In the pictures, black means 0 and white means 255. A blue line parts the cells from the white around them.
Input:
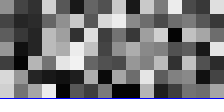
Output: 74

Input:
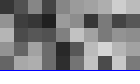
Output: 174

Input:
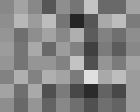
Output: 105

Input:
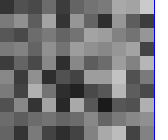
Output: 169

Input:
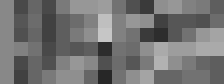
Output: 129

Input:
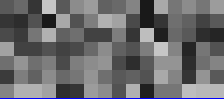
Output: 140

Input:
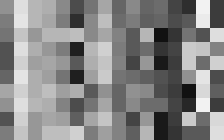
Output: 46

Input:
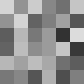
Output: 135
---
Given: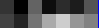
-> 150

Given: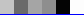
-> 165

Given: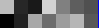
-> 182

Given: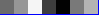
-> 150

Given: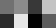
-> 140

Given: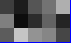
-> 147

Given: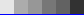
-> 151
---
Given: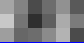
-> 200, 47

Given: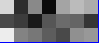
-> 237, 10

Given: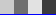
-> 226, 59

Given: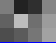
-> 189, 34

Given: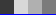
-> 216, 57

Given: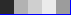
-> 235, 42

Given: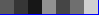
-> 208, 23

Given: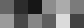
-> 219, 22

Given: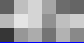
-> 229, 54

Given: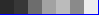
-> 237, 42
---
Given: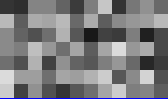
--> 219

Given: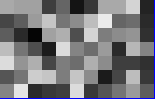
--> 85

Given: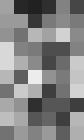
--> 190

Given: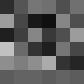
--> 142

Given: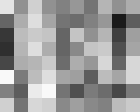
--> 129

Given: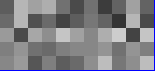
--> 127
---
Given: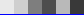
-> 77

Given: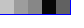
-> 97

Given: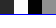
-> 41

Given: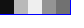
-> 113

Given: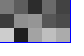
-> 44

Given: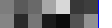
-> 26

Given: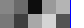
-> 62
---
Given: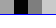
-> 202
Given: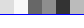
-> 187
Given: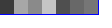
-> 118
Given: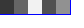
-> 145
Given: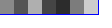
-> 205
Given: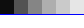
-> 230
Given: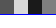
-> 127
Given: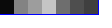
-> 63
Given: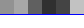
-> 194
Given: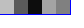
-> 128
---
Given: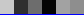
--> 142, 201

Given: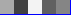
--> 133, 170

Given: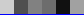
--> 161, 206

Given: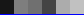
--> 193, 22

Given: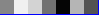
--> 83, 134

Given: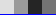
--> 116, 223

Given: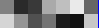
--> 102, 213

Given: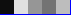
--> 189, 13
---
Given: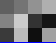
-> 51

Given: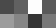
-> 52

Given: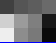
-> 127

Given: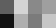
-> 123

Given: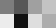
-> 222

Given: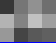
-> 193

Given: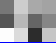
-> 101
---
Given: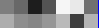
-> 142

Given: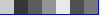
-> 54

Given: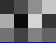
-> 66

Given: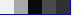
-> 168

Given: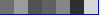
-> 156

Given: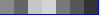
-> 101

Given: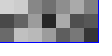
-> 192
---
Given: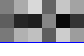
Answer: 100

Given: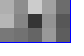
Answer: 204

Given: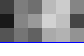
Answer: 186

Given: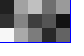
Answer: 192

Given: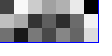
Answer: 177

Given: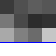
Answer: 80

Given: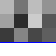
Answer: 117

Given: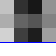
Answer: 49
